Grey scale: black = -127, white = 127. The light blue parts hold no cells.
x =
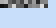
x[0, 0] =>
46
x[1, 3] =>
84
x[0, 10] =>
2
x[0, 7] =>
-40
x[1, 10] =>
93
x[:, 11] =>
[7, -67]
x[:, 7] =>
[-40, 2]

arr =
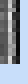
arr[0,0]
-36
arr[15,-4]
-36
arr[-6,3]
-9
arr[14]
[-12, -31, 93, -67, -94]
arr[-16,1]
-39
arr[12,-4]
-39
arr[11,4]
-118
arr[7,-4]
-33
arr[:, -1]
[-113, -106, -119, -85, -89, -110, -109, -100, -118, -116, -116, -118, -120, -118, -94, -103]
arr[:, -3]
[63, 77, 34, 100, 98, 69, 74, 89, 49, 58, 54, 29, 45, 39, 93, 83]
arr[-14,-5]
-50
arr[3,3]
-81
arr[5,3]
-31
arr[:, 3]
[-24, -47, 21, -81, -74, -31, -40, -62, -2, -18, -9, 29, 7, 14, -67, -53]
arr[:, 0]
[-36, -25, -50, -4, -10, -32, -28, -18, -43, -39, -40, -52, -47, -48, -12, -22]
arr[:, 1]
[-39, -37, -40, -28, -30, -39, -37, -33, -41, -39, -40, -39, -39, -40, -31, -36]

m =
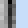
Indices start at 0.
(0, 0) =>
53
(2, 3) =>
-18
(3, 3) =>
-19
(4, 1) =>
17
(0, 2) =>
-124
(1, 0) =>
70
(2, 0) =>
63
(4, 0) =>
67

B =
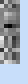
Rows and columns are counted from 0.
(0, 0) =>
-51
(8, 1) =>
19
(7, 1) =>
38
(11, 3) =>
-55
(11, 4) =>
-14
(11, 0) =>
63
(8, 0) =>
5
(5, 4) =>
-21
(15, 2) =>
66
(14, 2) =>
22
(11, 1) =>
-12
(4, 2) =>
8
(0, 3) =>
17
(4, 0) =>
5
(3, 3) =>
17
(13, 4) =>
-19
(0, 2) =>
-20
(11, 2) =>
18
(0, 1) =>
64
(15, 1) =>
93
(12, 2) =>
-29
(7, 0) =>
-9
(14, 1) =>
-16

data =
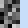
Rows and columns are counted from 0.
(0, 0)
50
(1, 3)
-5
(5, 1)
22
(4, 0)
-84
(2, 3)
49
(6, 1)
-12
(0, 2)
-5
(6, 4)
57
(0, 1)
-39
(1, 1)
-58

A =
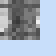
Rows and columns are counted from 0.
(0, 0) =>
48
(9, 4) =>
-23
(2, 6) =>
-5
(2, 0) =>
71
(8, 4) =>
-47
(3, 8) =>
-5
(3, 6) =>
-3
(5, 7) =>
0
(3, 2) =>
-6
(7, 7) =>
19
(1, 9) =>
-40
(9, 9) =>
-25
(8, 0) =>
-48
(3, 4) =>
-37
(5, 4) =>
-70
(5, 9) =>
112
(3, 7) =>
-3
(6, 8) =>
-10
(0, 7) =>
6
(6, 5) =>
-29
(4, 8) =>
-21
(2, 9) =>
32
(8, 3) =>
-10
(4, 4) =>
-64
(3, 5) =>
-38
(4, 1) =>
82
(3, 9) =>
9
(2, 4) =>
-44
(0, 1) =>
62
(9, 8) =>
-4
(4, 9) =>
75

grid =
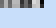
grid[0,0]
-19
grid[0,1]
53
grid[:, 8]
[88, 66]
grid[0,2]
-23
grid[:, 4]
[55, 49]
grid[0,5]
-77
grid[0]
[-19, 53, -23, 57, 55, -77, -18, -74, 88, 71, -123]

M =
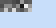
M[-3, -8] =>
-36
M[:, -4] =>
[-62, 10, -26]
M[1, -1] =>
23
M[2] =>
[-21, 70, -22, 88, -26, -44, -4, 64]
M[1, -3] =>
-104
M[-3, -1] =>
-35
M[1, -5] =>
-36

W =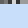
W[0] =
-30
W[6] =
27
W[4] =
-76
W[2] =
-70

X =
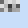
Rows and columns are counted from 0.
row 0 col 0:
-20
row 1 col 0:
95
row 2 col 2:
-18
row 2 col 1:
80
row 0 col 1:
80

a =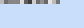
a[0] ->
58
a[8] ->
76
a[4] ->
6
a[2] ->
5
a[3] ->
8
